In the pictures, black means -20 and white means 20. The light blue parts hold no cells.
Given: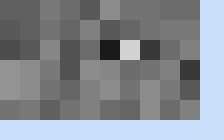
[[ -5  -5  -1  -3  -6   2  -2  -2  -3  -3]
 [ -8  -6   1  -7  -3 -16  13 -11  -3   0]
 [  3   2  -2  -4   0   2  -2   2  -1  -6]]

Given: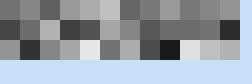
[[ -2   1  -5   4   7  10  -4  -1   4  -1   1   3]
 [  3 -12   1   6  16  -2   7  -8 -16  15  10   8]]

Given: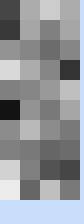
[[-9  7 12  7]
 [ 3  1 -3  1]
 [ 0  1  4 10]
 [ 2  9  2 -1]
 [13  0 -7 -9]]

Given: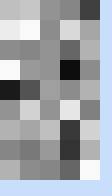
[[ 10  11   3   1 -10]
 [  2   1   3  -4   8]
 [-16  -7   5   2   8]
 [  8   6  10 -11  13]
 [  8   2   1  -4  19]]

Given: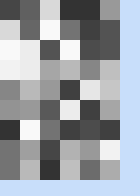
[[ -9  -5  14 -12 -12   4]
 [ 19  17  -7  19  -8  -7]
 [  1   9   4 -10  16  11]
 [-12  19  -2 -10  -8 -10]
 [ -2   9 -12  10  -3   7]]

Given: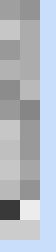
[[  5   3]
 [  4   7]
 [  2   9]
 [ 11   4]
 [ 11   6]
 [-11  17]]

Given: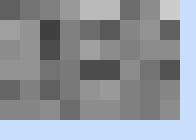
[[-5 -2  0  4  9  9 -3  2 12]
 [ 2  3 -8  0  5  2  0  2  2]
 [-4  0 -5 -1  3  4  0 -1  1]]
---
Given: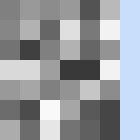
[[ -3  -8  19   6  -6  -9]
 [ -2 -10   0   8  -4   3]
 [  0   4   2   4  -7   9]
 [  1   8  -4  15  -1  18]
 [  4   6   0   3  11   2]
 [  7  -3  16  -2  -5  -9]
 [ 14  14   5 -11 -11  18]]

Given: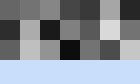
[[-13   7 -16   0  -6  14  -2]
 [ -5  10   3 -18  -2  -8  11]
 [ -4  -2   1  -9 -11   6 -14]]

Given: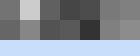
[[ -4   1  -7  -6 -12   0   2]
 [ -2  12  -5  -9  -8  -1   0]]

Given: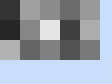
[[-14   1  16 -10   7]
 [-12   5   2  -3   4]
 [  8  -4   0  -7  -1]]

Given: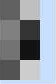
[[ -7  12]
 [ -5  10]
 [ -2 -17]
 [  0 -12]]

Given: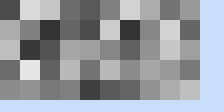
[[ -8  14  11  -3  -6   0  13   7  -2   4]
 [ -3  16  -5   9  -2   9   2   6   4  -1]
 [  2   3  -1   0 -10  -6  -4   3   7  10]
 [  7   0 -12  -4  -8  12 -12   1  13  -4]
 [ 10 -11  -7   6   5   1  -5   3  11   5]]
